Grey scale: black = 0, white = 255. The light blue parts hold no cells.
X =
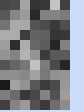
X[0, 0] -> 70
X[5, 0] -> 148
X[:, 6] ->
[64, 123, 78, 56, 130, 91, 37, 148, 152, 157, 140]
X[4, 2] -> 172
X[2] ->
[115, 170, 168, 84, 75, 58, 78]
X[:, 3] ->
[52, 40, 84, 99, 103, 149, 194, 162, 87, 72, 81]
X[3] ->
[170, 171, 60, 99, 96, 53, 56]
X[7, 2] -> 136
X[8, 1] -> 163
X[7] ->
[140, 142, 136, 162, 119, 145, 148]
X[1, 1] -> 134
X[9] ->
[125, 106, 56, 72, 131, 82, 157]
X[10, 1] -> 132
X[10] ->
[65, 132, 154, 81, 58, 110, 140]

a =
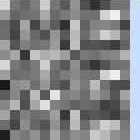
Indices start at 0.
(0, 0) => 213
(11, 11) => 62
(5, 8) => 119
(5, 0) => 139
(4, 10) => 78
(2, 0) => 107
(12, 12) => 119
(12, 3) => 102
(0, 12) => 115
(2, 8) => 96
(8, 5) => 100
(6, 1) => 120
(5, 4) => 172
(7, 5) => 106
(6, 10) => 83
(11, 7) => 194
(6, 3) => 122
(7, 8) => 115
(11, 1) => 85
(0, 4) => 205
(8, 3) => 111
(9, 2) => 85
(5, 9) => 113
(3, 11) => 182
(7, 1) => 108
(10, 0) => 134
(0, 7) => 147
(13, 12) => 129
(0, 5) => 117
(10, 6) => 116
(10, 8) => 107
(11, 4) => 117
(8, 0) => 24
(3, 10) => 208
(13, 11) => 145
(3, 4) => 82

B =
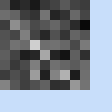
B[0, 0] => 86
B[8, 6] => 51
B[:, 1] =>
[32, 100, 142, 70, 114, 67, 57, 78, 86]
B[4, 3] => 207
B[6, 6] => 101
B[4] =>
[84, 114, 107, 207, 110, 113, 103, 73, 122]
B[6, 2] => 74
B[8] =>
[131, 86, 63, 80, 97, 47, 51, 151, 115]
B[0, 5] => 67
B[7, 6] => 177
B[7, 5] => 131
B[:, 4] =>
[55, 116, 86, 39, 110, 167, 59, 32, 97]
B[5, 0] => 94
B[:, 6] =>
[89, 50, 76, 52, 103, 19, 101, 177, 51]
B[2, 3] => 74
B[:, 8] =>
[60, 69, 9, 84, 122, 47, 107, 111, 115]

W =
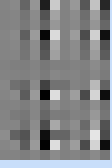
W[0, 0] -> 132
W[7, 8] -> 126
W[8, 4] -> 65
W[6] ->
[130, 127, 126, 131, 120, 128, 127, 130, 128, 139, 125]
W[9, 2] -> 92
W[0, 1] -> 137
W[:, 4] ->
[30, 83, 101, 6, 79, 88, 120, 123, 65, 1, 110, 103, 77, 15, 2, 117]
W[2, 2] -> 121
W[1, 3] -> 139
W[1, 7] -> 140
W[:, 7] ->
[152, 140, 137, 156, 140, 139, 130, 132, 131, 158, 133, 130, 141, 132, 157, 132]
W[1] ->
[131, 133, 117, 139, 83, 163, 130, 140, 110, 159, 88]
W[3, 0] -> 133
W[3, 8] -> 76
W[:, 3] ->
[149, 139, 136, 155, 141, 139, 131, 132, 138, 154, 134, 134, 140, 145, 154, 133]
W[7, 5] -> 135
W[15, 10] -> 118
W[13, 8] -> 121
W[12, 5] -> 168
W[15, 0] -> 131
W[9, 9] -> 212
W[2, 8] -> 117
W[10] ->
[130, 131, 125, 134, 110, 143, 129, 133, 122, 142, 112]
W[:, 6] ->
[130, 130, 131, 130, 129, 131, 127, 131, 114, 130, 129, 122, 129, 101, 129, 129]
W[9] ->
[133, 139, 92, 154, 1, 221, 130, 158, 74, 212, 13]

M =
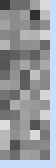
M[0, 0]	53
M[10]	[89, 172, 157, 153, 147]
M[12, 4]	138
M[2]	[162, 140, 144, 114, 140]
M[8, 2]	95
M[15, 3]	156
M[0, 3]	160
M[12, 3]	84
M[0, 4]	218
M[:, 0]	[53, 145, 162, 135, 180, 89, 85, 105, 159, 116, 89, 113, 220, 185, 181, 135]
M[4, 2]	143
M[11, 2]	161
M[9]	[116, 103, 175, 133, 213]
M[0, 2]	109
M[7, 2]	90
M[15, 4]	116
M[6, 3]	129
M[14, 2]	133
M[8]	[159, 153, 95, 147, 135]

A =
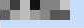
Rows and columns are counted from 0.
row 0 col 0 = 141
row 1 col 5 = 86
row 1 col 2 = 188

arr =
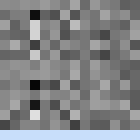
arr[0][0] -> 140
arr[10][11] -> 142
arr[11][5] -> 139
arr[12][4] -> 116
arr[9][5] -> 133
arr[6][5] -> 136
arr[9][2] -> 142
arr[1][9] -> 117
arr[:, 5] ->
[140, 80, 142, 150, 103, 153, 136, 143, 72, 133, 77, 139, 147]
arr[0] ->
[140, 138, 146, 142, 154, 140, 124, 164, 107, 151, 129, 121, 95, 100]
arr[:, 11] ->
[121, 131, 110, 119, 110, 106, 113, 126, 110, 113, 142, 114, 143]
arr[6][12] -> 102
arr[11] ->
[159, 92, 107, 223, 120, 139, 78, 177, 123, 107, 110, 114, 113, 167]
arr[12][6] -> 126
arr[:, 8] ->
[107, 128, 139, 119, 119, 124, 116, 115, 117, 107, 130, 123, 119]
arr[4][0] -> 135
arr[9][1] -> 150
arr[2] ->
[160, 97, 125, 209, 131, 142, 90, 187, 139, 116, 123, 110, 97, 151]
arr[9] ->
[137, 150, 142, 120, 154, 133, 131, 154, 107, 158, 130, 113, 106, 92]
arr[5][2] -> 103
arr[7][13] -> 104
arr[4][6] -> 144
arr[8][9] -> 125
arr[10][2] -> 112
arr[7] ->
[142, 133, 147, 150, 154, 143, 121, 168, 115, 147, 130, 126, 91, 104]
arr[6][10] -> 130
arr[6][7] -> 157
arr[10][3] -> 22
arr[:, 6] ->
[124, 163, 90, 81, 144, 89, 129, 121, 163, 131, 153, 78, 126]
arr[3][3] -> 211

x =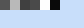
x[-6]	84
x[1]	185
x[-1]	10
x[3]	74

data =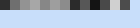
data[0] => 47
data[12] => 76
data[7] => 43
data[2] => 147

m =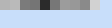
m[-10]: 181
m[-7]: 117
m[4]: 43
